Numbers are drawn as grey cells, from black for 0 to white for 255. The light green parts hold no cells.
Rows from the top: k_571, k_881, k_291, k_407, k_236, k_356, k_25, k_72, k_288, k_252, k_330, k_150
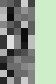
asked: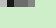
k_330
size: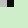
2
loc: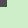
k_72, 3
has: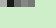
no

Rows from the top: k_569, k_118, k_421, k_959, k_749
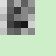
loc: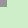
k_569, 4
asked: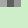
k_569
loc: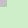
k_749, 0
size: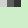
3
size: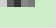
5
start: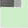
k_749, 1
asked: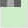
k_569

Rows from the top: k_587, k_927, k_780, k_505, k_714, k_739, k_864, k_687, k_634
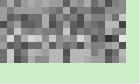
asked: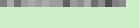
k_587
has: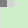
no

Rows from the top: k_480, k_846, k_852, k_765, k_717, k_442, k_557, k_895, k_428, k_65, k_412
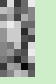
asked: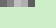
k_412
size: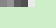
5

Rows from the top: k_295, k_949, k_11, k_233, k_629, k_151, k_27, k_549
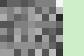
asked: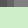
k_295
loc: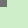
k_11, 3
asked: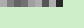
k_11
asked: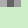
k_151

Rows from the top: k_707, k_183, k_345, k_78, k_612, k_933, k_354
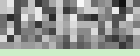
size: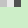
3
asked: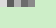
k_612
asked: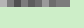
k_354
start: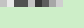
k_183, 4

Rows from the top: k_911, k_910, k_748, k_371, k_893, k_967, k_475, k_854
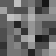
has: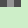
yes
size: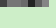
7
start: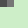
k_967, 0
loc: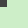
k_854, 0

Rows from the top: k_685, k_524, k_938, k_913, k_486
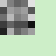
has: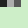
no
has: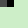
no

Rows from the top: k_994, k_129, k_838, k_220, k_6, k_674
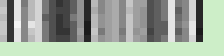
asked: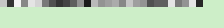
k_220
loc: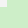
k_220, 2
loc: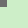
k_838, 25
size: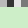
4
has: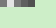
no

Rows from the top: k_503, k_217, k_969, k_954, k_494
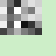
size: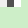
3
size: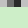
4

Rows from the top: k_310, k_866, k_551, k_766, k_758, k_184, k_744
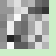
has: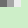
no
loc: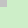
k_310, 1
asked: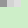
k_866

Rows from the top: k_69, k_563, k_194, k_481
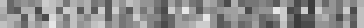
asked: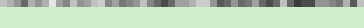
k_481
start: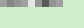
k_194, 25
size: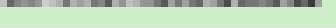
46
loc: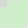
k_194, 7
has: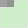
no
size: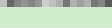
16

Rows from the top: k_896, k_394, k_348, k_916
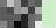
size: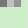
3
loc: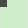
k_394, 1
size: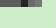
6
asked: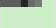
k_348

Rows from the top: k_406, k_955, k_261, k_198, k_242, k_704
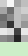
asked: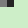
k_704
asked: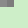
k_704
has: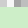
yes
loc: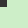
k_198, 1

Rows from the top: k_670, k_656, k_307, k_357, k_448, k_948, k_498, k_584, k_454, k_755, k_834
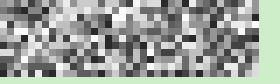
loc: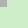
k_670, 3
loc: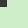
k_498, 0
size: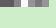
7
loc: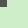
k_948, 24
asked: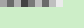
k_670
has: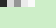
no
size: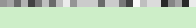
28

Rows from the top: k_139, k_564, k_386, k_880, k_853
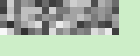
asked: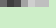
k_139
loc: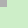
k_139, 14
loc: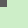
k_880, 12
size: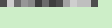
14

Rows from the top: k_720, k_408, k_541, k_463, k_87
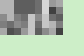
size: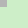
1
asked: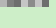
k_541

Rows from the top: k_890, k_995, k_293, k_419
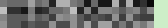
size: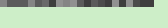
22
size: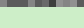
12
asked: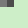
k_419

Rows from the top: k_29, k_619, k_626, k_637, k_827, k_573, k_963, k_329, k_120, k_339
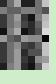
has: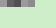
yes
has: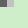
yes
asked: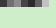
k_637

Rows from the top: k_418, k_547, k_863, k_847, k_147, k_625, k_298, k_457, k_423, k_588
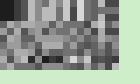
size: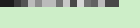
17
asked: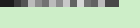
k_418
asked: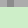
k_847
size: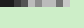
10
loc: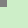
k_625, 16

